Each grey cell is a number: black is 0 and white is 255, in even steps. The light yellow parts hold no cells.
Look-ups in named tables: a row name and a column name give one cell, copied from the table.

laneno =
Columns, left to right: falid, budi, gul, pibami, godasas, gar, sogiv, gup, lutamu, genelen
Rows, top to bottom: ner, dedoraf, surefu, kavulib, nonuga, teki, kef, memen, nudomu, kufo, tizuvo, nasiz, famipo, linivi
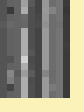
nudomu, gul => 100
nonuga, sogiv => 153
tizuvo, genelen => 58
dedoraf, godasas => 79
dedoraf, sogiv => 153
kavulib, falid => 90
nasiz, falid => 84
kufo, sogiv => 153
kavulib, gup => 109
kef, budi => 98
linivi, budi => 98
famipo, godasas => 79
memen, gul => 100
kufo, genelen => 58
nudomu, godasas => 75
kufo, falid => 84
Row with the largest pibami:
nudomu

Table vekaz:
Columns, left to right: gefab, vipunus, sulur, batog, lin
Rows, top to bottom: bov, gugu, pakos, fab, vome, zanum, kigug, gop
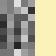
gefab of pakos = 70
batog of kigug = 130
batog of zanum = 201
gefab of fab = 44
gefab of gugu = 143
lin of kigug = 121
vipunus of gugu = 126
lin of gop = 137
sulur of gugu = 156
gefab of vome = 75
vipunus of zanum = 144
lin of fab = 100
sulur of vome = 60
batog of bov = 122
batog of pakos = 92
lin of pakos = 184

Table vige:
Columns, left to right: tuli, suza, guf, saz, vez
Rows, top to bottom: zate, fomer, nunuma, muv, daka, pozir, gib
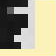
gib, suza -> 22
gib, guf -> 28
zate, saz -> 30
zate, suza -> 24
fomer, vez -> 220
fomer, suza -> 93
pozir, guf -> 222
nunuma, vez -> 220
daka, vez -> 216
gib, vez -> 218
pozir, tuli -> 28
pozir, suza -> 25
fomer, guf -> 219
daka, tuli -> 27
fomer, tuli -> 25
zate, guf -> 25
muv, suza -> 22
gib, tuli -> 23
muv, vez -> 219
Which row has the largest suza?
fomer

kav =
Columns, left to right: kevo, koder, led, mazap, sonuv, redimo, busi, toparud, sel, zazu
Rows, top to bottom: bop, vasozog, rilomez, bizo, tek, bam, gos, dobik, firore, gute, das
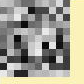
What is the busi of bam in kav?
179
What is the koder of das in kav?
190
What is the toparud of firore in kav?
20
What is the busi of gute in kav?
214
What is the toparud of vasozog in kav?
205
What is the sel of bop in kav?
217
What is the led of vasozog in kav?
210
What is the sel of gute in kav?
72
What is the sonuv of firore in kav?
81
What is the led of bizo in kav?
85
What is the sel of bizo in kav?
159

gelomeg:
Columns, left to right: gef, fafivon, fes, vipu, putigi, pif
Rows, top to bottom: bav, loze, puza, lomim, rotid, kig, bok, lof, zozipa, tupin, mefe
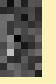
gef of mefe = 77
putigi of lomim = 47
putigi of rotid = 95
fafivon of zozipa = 48
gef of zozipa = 108
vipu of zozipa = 91
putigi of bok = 46
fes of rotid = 103
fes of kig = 3
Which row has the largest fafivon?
lof

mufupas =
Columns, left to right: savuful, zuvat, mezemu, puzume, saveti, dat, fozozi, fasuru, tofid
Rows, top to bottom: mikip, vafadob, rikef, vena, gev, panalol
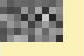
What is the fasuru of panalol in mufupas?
145
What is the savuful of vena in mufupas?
104
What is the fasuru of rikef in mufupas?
35
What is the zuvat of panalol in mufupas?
142
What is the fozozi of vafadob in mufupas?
53
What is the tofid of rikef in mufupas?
126
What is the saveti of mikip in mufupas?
99
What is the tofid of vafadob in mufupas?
139
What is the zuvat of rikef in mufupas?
139
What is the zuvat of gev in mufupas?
111
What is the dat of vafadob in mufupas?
169
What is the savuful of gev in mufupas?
80
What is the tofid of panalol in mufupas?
49
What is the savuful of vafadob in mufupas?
89
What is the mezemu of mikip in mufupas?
107
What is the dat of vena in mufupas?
115
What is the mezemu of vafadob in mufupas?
76
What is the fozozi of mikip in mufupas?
105

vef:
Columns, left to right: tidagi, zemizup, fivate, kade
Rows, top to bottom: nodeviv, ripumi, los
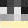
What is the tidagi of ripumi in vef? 227
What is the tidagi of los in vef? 161
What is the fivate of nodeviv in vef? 90
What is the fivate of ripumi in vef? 228
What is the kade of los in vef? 164
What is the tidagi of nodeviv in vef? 35
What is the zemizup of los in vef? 170
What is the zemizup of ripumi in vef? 80
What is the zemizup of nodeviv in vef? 66
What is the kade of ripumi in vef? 25
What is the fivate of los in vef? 215
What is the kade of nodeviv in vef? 51
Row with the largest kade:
los

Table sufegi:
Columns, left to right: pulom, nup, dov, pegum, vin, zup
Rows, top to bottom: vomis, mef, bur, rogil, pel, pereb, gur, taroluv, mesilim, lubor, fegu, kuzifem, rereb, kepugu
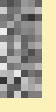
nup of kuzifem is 177
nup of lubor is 116
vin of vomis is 140
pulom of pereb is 127
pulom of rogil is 131
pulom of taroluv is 212
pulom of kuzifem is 51
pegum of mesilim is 81
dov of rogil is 121
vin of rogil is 142
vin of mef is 160
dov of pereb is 163
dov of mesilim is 172
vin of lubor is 152
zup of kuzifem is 133

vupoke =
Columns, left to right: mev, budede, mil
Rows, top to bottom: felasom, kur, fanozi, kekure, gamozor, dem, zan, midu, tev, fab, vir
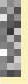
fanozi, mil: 142
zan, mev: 131
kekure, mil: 74
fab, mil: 178
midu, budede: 132
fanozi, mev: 229
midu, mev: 254
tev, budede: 100
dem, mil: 104
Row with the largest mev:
midu

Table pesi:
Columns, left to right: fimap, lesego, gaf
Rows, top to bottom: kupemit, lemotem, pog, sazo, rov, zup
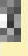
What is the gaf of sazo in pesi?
164
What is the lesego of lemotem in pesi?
99
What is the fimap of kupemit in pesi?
116
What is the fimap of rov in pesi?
99
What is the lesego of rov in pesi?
174
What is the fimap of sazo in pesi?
237

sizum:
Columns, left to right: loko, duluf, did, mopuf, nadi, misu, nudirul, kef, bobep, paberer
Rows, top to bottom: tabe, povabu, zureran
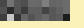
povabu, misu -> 93
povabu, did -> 85
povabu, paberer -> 107
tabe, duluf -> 115
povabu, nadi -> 94
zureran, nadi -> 84

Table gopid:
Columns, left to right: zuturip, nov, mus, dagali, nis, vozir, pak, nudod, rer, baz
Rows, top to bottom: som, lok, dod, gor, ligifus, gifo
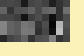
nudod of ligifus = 16
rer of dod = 51
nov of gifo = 68
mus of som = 68
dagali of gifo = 99
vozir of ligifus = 47
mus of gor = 91
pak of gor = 77
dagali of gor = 118
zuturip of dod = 70
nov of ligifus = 98
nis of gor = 110
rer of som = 52
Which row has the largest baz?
lok

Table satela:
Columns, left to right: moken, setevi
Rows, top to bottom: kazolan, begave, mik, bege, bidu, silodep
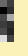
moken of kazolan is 103
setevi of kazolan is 61
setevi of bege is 47
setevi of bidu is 35
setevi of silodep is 67
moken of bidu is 74
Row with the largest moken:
silodep

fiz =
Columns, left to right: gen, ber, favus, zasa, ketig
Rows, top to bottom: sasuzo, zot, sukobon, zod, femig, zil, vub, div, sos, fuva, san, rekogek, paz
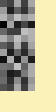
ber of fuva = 108
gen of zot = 156
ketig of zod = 26
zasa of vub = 60
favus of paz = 168
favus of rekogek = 139

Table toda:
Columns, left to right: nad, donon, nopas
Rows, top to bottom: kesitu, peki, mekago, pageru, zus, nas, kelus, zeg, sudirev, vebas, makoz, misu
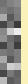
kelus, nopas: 61
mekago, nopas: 122
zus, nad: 136
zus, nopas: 236
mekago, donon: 89
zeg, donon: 111
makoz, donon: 121
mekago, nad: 170
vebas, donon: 207
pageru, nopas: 59
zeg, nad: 122
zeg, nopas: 125
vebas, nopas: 195
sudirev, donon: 88
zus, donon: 205
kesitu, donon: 129
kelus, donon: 114
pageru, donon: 112

